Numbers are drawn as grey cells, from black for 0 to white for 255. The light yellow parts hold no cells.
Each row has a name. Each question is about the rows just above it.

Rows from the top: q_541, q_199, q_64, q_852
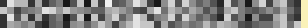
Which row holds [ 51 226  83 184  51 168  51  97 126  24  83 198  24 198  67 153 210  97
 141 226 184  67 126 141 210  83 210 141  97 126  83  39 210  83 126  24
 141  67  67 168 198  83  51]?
q_64
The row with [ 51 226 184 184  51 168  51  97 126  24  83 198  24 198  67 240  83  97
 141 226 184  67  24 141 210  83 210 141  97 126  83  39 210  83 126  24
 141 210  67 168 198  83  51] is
q_541

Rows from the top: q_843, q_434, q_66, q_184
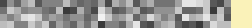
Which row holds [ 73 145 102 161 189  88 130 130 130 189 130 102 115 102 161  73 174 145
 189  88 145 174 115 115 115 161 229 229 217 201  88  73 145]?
q_843
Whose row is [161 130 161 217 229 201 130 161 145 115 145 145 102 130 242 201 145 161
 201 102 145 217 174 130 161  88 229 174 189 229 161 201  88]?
q_66
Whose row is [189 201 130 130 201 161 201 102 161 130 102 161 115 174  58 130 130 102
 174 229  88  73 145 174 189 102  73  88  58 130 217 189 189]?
q_184
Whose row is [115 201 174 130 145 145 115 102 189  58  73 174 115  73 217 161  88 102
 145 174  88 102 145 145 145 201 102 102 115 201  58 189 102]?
q_434

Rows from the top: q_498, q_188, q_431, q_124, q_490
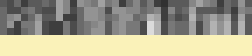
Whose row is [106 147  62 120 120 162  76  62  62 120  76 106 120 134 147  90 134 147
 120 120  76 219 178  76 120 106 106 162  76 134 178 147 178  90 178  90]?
q_124
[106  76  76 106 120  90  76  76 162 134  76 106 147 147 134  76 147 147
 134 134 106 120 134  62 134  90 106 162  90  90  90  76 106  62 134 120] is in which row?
q_188

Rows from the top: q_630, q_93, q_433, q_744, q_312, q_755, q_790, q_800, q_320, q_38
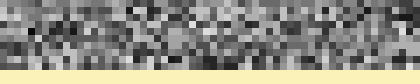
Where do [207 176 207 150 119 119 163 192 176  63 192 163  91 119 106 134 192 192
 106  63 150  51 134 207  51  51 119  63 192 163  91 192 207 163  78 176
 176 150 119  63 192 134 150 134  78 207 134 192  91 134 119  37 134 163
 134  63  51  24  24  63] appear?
q_433
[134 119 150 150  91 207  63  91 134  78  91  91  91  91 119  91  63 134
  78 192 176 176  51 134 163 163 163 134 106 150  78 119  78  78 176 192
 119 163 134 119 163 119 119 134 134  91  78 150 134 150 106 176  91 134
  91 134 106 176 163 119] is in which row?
q_755
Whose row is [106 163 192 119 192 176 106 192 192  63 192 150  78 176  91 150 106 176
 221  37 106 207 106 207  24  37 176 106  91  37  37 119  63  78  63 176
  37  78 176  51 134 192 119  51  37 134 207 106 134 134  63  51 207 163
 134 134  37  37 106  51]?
q_320

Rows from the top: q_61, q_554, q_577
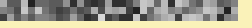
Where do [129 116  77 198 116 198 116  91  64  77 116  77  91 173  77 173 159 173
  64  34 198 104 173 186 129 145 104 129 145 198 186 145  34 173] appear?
q_554
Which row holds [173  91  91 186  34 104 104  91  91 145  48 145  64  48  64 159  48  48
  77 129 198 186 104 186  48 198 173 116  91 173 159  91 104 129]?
q_61

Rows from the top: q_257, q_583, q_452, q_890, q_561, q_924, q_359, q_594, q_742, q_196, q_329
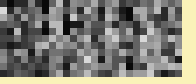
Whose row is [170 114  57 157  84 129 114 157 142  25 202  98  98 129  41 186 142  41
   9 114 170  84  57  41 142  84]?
q_452
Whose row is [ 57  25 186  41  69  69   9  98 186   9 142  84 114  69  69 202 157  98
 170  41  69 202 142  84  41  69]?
q_561
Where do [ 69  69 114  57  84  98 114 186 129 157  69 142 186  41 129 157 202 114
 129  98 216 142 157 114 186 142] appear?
q_924
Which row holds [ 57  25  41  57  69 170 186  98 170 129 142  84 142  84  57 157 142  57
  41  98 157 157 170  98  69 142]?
q_359
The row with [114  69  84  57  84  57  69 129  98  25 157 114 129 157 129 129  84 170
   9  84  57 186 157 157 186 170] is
q_196
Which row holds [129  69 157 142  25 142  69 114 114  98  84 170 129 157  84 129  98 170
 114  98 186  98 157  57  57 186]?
q_594

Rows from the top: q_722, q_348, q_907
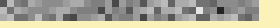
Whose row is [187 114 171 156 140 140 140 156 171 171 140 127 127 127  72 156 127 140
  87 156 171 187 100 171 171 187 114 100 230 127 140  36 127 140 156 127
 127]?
q_348
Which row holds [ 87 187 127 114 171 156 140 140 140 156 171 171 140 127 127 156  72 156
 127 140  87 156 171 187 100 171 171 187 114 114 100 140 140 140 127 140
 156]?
q_722
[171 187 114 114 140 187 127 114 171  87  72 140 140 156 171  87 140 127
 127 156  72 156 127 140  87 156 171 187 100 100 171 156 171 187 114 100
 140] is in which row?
q_907

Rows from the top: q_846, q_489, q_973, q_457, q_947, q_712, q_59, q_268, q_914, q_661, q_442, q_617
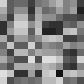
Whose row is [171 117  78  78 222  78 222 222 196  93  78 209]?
q_914
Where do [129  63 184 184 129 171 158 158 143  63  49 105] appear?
q_268
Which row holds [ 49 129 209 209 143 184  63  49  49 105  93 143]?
q_457

